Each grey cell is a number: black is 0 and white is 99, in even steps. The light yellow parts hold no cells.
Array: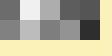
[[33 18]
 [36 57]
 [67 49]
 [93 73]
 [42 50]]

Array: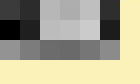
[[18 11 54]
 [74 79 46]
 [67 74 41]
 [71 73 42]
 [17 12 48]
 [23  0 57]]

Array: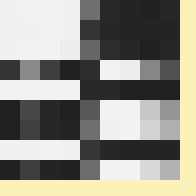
[[15 14 15 31 13 58 68 14 69]
 [13 14 13 52 13 77 82 14 84]
 [14 14 15 92 13 94 94 14 94]
 [16 15 17 94 16 94 93 15 94]
 [43 20 40 18 16 34 43 21 42]
 [93 93 92 13 94 13 14 93 13]
 [94 94 94 24 94 15 15 94 14]
 [94 93 94 53 94 28 25 93 24]
 [93 93 93 20 94 13 13 93 13]]

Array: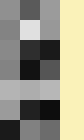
[[60 59 10 33 71  5 42]
 [35 87 18  7 67 13 50]
 [56 51 53 51 70 60 10]]

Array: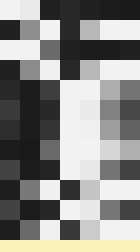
[[10 94 13 94 45 28 38 68 26 94 26 94]
 [11 94 11 94 67 50 61 83 45 94 46 94]
 [13 71 11 71 94 91 93 94 90 76 90 79]
 [16 16 13 16 94 94 94 94 94 18 94 22]
 [13 94 41 93 24 16 20 41 14 93 15 93]
 [91 55 94 54 11 11 11 10 11 47 11 41]
 [94 13 94 13 16 23 18 11 26 12 26 12]]

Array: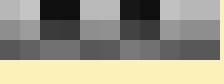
[[71 55 34]
 [71 55 34]
 [75 59 37]
 [ 6 22 44]
 [ 9 26 47]
 [72 56 35]
 [72 55 34]
 [ 6 22 44]
 [ 6 23 44]
 [76 60 38]
 [71 55 34]]

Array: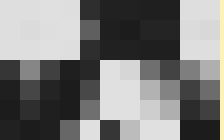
[[86 84 86 68 42 25 11]
 [86 85 86 49 25 17 11]
 [12 14 12 26 51 68 87]
 [12 14 12 43 69 80 87]
 [13 11 13 83 87 87 73]
 [13 12 13 87 87 87 21]
 [18 37 18 15 28 43 87]
 [86 87 86 12 11 11 40]
 [87 86 87 25 14 12 12]
 [86 85 86 52 27 18 11]
 [86 86 86 21 12 11 13]]
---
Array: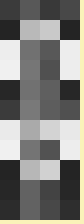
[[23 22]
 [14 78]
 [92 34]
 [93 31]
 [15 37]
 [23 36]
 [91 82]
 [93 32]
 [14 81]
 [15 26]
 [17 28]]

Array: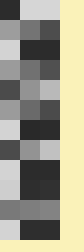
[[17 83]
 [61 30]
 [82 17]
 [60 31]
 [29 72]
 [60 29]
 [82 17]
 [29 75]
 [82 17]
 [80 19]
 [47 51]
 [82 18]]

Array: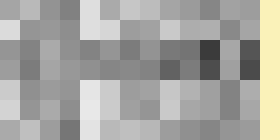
[[64 57 86 77 64 52 61]
 [85 59 86 61 78 68 64]
 [58 66 51 48 47 23 33]
 [61 64 56 53 38 30 29]
 [79 60 89 61 77 62 67]
 [82 66 90 62 78 62 65]
 [66 61 88 74 61 52 60]]

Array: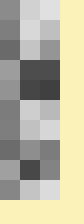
[[54 87]
 [49 74]
 [41 58]
 [61 30]
 [57 25]
 [48 72]
 [49 83]
 [42 48]
 [62 51]
 [52 85]]

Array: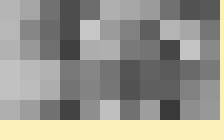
[[70 44 42 65 44 34]
 [71 41 77 50 70 46]
 [69 43 67 47 27 53]
 [75 69 52 33 35 47]
 [75 67 51 32 37 58]
 [68 44 55 44 22 59]]

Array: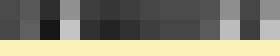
[[29 18 24 24 29 32 27]
 [28  9 19 19 27 35 24]]
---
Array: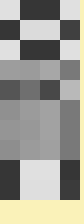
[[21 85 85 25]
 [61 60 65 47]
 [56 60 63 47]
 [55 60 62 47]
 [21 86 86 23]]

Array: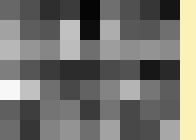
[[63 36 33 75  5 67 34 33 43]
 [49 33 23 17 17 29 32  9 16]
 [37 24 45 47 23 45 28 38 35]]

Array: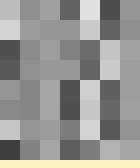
[[82 60 58 58 78 38 55]
 [34 56 59 59 39 79 61]
 [53 52 64 31 77 40 62]
 [24 51 64 36 48 69 65]]

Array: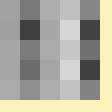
[[62 25 65 83 26]
 [65 42 64 83 25]]

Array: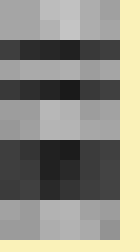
[[64 64 69 76 67 64]
 [63 66 66 68 61 64]
 [61 61 71 69 61 63]
 [24 20 13 11 23 25]
 [23 25 16 20 24 26]
 [60 60 67 69 66 57]]

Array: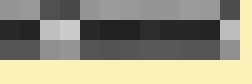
[[16 14 74 79 16 13 13 17 15 15 14 73]]

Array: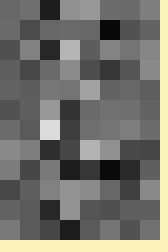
[[41 29 40 41 40  3 32 38]
 [37 28 41 54 30 21 33 53]
 [32 37 59 20 41 44 43 38]
 [53 49 18 27 69 56 28 27]
 [28 37 50 57 54 40 25 53]
 [47 35 27 11 35 45 32 44]]
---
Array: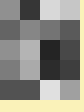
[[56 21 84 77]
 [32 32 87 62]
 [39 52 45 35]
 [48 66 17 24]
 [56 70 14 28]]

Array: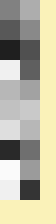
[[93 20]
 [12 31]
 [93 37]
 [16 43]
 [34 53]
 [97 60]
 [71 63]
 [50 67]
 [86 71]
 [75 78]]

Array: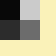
[[17 42]
 [ 3 79]]

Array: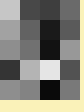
[[77 28 24 41]
 [63 38 10 35]
 [55 44  7 59]
 [55 51  4 47]
 [20 70 89 32]]

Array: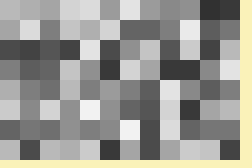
[[29 26 33 26 88 29 56 76 33 79 26 72]
 [72 29 72 68 79 22 64 29 64 79 76 26]
 [49 36 39 76 56 22 82 64 22 22 53 88]
 [39 46 43 56 49 53 94 29 85 39 46 46]
 [68 49 43 72 49 60 49 36 88 53 36 49]
 [79 53 82 56 94 56 39 33 82 22 64 72]
 [72 68 64 82 85 60 88 60 53 56 19 22]
 [64 85 49 76 68 82 39 39 49 91 36 46]]

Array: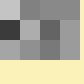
[[76 50 53 53]
 [64 56 47 60]
 [23 67 39 60]]
